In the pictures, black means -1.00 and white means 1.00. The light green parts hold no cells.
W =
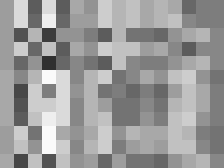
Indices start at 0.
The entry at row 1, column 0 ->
0.23
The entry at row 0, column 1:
0.71
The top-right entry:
-0.02
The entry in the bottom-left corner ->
0.32
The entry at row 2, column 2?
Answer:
0.42
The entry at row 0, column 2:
-0.28
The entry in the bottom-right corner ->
0.06
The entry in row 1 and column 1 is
0.71
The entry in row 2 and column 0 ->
0.23
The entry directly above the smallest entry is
0.51
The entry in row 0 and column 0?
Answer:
0.23
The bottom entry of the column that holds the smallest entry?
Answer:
-0.36
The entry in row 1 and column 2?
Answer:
-0.19
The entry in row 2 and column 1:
-0.36
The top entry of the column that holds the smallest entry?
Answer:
0.71

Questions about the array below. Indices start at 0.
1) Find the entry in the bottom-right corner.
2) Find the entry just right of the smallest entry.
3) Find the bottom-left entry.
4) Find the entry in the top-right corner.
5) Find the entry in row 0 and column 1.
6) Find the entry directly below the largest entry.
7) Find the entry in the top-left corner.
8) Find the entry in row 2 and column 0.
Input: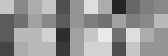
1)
0.16
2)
-0.19
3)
-0.46
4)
0.07
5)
0.07
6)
0.65
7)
0.55
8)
-0.29

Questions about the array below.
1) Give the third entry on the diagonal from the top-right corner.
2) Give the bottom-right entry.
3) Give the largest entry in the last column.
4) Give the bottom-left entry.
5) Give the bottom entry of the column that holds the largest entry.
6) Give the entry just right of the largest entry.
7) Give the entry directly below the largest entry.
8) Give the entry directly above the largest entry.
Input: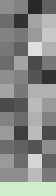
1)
-0.06
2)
-0.06
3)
0.57
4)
0.11
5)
0.47
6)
0.39
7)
-0.42
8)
0.21

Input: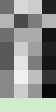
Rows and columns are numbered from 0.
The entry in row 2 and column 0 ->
-0.13
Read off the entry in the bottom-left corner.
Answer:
0.07
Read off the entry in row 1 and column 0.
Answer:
0.42
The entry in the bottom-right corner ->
-0.94
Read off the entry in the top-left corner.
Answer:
-0.13
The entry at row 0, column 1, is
0.69
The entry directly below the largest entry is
0.60
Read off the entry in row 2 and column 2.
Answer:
0.34

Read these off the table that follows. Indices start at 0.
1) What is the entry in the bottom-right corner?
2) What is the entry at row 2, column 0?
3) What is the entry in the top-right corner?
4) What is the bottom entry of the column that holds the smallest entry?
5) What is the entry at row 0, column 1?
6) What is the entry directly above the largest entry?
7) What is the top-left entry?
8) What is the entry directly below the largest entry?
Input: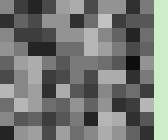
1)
-0.62
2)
0.06
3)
-0.04
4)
-0.22
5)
-0.52
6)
0.15
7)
0.06
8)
0.06

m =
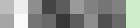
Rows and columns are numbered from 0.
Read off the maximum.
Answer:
0.96
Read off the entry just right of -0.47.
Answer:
-0.28
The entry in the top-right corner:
0.01
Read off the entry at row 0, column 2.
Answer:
0.11
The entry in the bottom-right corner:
-0.18

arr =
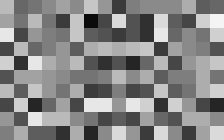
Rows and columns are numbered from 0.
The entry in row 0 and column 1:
-0.19
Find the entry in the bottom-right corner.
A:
0.71
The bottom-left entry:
-0.01
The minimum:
-0.91
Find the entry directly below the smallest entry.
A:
-0.27
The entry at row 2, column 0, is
0.81
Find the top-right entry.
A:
-0.19
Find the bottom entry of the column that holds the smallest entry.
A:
-0.71
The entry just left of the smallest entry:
0.55
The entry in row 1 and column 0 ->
0.27
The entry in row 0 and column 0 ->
0.46
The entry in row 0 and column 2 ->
-0.09
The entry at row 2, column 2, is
0.18
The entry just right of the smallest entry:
-0.45

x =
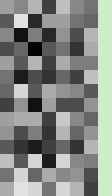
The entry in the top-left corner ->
0.25
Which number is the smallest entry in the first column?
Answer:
-0.50
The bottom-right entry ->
-0.50
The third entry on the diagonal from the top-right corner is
0.15
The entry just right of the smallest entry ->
-0.30
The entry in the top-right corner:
-0.10
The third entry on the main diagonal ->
-0.02
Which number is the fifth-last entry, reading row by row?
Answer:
0.67
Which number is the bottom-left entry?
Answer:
0.34
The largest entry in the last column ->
0.50
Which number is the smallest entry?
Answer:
-0.97
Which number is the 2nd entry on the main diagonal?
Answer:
0.77
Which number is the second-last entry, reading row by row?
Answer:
0.42
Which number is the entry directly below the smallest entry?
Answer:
0.42
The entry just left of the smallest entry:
-0.20

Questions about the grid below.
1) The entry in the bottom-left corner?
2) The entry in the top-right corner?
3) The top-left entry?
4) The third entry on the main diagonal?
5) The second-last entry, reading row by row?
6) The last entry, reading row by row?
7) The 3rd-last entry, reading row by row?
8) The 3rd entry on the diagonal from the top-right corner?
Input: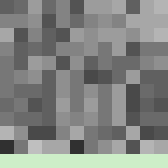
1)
-0.62
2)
0.41
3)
-0.25
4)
0.03
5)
0.41
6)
0.31
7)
-0.35
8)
0.12

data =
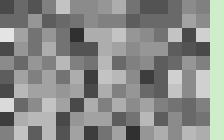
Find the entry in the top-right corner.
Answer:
0.00
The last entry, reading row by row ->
0.36
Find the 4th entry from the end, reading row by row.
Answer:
0.36
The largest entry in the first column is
0.79
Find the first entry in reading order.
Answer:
-0.43
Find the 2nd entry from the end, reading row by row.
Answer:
0.44
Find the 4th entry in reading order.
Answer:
0.00
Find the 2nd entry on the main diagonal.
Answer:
-0.18
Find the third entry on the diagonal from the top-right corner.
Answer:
0.53
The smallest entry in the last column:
-0.43
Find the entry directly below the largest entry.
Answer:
-0.43
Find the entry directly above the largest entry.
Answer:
-0.18
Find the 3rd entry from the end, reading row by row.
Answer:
0.09
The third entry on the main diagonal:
-0.10
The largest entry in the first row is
0.53
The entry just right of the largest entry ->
0.27
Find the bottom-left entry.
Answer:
0.00
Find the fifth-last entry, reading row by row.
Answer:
0.18
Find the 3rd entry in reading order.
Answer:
-0.35
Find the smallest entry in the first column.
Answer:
-0.52
